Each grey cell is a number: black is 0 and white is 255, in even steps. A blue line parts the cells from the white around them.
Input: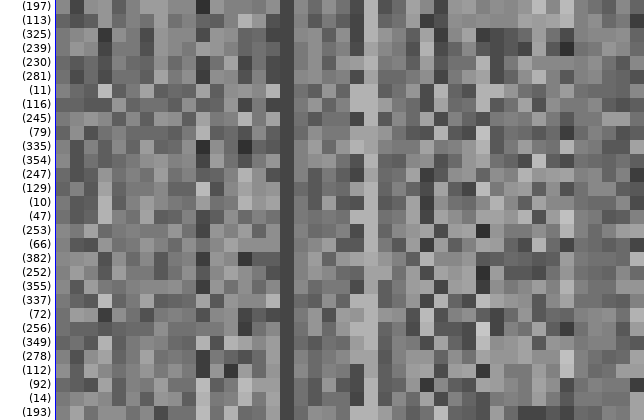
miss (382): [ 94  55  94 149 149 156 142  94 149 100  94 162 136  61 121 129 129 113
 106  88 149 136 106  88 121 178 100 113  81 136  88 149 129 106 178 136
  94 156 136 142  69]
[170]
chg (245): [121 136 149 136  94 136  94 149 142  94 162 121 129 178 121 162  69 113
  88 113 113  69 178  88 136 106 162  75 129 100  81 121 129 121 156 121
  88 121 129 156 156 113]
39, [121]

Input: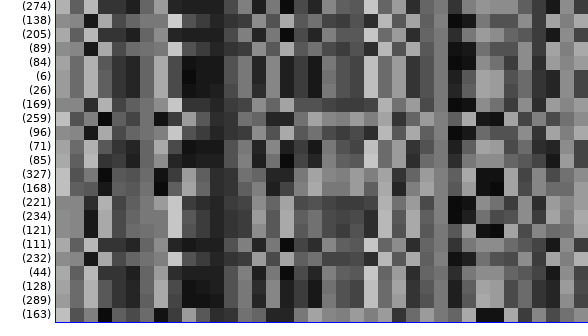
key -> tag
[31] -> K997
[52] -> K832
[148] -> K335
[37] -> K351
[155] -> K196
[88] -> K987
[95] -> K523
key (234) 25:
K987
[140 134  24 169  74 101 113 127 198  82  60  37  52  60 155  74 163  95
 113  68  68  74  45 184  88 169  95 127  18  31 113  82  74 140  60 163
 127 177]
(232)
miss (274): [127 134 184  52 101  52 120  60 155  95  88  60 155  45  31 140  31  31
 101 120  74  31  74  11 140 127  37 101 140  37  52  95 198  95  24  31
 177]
[148]

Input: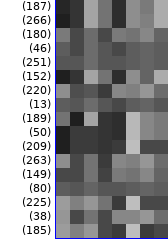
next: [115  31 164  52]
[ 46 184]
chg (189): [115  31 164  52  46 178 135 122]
6, [184]
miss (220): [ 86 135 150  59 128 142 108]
[78]
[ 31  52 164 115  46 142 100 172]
(152)
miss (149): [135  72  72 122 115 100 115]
[66]

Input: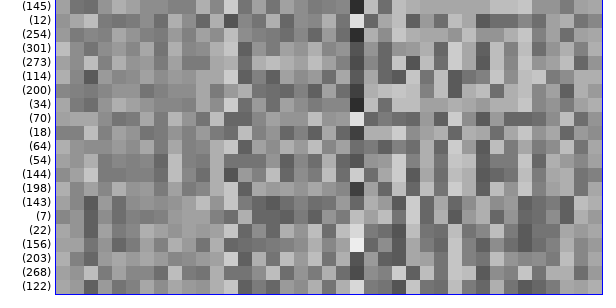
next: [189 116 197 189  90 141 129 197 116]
[175 175]
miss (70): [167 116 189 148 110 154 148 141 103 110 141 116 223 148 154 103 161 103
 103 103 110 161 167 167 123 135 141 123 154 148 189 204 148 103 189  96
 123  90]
[181]
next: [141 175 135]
[161 237]
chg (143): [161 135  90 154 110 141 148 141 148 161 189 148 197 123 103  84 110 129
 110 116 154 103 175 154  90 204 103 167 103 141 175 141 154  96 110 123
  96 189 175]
16, [90]

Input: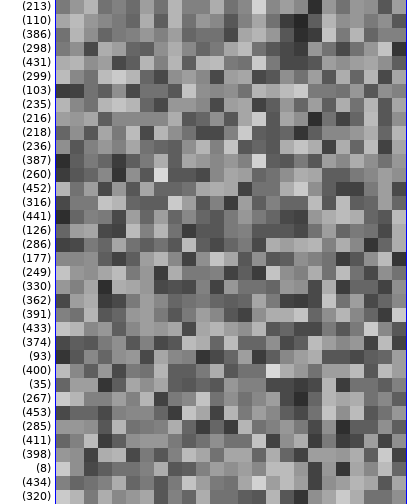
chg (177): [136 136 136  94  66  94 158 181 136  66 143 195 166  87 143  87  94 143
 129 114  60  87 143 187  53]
3, [143]
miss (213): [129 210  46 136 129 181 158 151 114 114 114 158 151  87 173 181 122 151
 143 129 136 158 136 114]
[108]
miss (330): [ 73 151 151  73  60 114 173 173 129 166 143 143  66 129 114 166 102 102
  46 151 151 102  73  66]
[81]
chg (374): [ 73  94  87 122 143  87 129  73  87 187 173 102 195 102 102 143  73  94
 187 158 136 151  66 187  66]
13, [187]
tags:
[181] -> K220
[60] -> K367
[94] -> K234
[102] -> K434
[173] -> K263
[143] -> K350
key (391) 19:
K434

